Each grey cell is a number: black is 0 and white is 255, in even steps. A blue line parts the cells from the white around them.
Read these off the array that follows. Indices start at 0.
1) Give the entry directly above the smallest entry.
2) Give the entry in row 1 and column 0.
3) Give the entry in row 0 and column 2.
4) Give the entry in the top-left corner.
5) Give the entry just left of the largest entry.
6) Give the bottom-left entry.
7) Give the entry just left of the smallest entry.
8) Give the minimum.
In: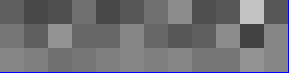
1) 196
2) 119
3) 79
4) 95
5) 87
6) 134
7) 141
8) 66

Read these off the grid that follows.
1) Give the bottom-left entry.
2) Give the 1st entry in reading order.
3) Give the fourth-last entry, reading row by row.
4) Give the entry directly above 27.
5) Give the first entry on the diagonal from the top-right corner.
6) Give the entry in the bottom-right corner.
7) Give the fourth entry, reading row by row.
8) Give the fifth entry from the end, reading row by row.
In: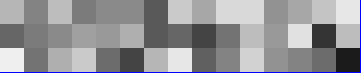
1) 239
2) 182
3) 146
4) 189
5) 231
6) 27
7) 123
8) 210

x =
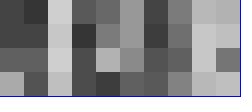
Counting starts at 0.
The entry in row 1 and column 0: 68
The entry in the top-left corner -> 68
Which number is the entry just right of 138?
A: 83
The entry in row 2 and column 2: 207
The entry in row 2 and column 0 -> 96
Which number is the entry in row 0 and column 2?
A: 207
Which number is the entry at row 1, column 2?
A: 199
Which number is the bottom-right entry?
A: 191
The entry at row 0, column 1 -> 53

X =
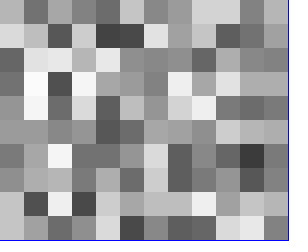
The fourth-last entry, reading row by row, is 102
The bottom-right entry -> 130
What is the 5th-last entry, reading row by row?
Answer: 94
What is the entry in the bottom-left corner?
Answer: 197
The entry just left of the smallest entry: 102
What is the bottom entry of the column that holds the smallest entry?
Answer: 232
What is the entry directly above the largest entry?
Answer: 226
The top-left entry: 182
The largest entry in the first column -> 218
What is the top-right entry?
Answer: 182
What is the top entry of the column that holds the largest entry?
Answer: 114
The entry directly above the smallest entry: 182
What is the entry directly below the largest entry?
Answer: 245
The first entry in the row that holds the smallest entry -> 122
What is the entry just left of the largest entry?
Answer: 114
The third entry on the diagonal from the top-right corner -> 174
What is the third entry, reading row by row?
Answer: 167
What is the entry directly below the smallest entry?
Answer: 87
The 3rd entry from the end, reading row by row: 218
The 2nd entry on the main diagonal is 190
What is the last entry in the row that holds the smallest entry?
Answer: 122
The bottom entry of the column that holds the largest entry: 161
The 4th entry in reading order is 130
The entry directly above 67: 108
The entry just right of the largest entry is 80

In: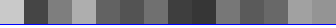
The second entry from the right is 161
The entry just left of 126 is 69
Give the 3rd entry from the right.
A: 104
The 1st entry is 201

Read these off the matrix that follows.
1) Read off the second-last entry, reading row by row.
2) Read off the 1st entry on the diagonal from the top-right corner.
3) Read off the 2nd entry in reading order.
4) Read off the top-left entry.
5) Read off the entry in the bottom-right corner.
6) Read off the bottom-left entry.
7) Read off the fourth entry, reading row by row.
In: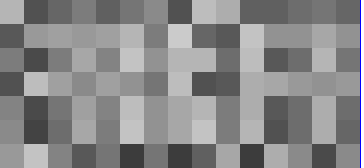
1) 74
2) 102
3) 81
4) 181
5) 138
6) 153
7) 124

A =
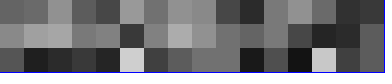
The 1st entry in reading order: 100
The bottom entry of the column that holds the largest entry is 207
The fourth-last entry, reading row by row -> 19
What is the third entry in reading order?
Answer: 145
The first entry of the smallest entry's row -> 85
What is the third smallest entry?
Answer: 31
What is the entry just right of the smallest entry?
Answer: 200
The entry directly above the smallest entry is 71
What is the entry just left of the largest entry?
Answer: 37
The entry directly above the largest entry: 57
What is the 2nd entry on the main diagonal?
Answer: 160
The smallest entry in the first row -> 43
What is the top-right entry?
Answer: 57
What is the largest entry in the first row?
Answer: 153

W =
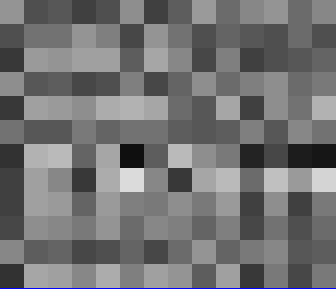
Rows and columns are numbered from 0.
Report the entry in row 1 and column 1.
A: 114
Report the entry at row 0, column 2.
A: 87
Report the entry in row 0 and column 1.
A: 79
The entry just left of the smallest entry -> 166
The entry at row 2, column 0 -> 56
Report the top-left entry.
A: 148
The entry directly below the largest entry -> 127
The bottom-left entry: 50
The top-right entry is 135
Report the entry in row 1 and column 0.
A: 79
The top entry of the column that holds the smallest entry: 142
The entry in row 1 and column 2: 114
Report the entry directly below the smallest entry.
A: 219
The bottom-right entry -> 121
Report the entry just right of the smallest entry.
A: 93
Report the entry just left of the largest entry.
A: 172

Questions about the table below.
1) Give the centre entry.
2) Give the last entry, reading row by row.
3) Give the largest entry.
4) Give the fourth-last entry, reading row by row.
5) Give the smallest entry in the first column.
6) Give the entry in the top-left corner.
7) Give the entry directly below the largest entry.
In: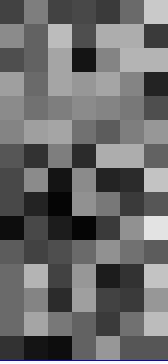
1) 139
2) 86
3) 227
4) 98
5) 13
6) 66
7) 92

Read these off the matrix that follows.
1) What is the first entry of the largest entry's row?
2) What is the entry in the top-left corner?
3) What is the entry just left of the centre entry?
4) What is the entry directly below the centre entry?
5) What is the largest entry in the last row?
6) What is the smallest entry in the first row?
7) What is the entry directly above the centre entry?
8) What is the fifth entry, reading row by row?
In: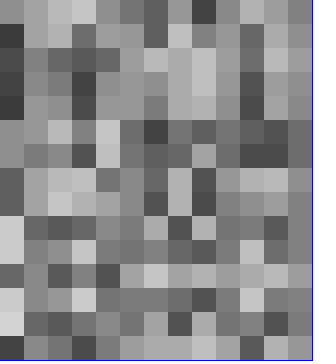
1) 211
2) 143
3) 137
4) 82
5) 191
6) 67
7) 95
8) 143

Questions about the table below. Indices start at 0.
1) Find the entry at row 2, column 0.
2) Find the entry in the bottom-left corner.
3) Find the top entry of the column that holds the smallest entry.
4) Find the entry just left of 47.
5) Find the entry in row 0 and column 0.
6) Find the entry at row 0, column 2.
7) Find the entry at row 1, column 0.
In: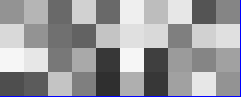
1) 246
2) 78
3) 105
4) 127
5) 147
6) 105
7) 217

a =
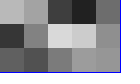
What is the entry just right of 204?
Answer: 143
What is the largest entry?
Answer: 217
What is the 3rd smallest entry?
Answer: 62
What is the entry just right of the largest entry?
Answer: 204
